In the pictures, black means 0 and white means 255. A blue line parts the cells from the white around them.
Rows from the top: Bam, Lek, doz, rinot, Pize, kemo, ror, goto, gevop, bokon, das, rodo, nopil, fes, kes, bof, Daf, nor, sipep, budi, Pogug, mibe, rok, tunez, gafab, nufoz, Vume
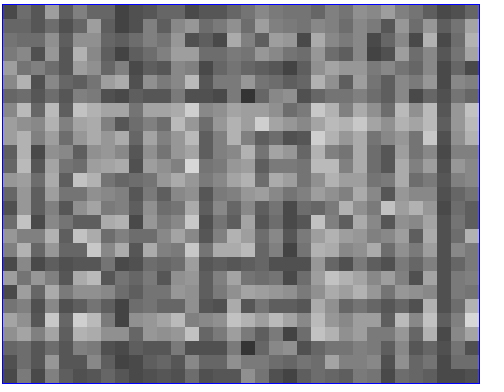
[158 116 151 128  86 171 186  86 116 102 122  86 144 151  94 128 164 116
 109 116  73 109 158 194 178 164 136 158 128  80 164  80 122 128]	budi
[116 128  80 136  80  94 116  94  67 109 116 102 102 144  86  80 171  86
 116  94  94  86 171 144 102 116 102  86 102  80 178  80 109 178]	mibe
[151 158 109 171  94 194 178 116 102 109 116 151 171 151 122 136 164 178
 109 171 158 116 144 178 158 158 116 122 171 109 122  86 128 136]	nopil
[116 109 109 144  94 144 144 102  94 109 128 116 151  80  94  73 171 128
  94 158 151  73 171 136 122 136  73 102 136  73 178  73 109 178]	doz
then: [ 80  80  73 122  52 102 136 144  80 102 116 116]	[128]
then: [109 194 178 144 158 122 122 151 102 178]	[73]
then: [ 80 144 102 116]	[73]

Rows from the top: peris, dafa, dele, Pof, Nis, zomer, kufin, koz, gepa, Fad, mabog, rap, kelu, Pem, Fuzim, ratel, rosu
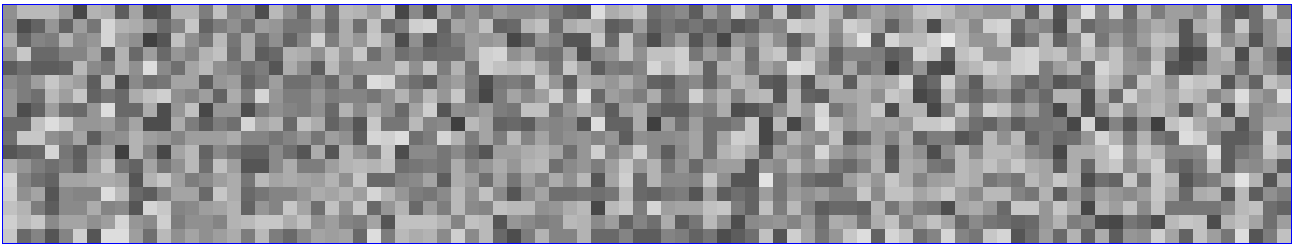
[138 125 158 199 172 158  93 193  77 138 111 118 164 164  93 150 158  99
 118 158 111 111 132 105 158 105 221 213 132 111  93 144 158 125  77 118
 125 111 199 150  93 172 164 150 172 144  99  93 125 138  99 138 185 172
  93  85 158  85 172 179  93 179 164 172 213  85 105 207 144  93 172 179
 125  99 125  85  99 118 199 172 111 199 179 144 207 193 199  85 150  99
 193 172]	zomer
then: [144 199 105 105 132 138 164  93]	[172]
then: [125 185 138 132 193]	[185]
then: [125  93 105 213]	[199]
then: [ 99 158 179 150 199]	[172]

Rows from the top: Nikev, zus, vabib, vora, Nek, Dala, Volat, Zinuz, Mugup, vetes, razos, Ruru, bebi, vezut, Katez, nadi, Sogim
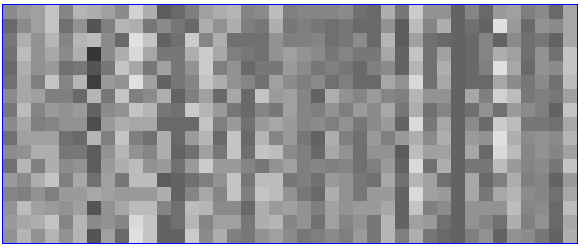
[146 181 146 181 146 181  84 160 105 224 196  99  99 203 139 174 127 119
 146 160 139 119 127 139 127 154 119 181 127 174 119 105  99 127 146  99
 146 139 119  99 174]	Sogim
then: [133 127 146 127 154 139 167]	[119]

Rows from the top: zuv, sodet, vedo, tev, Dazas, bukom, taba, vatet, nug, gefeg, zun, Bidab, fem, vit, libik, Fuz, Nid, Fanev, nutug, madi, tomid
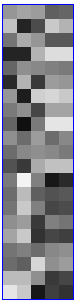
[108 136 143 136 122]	zun
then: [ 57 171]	[193]
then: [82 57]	[171]
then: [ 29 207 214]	[201]
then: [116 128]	[108]

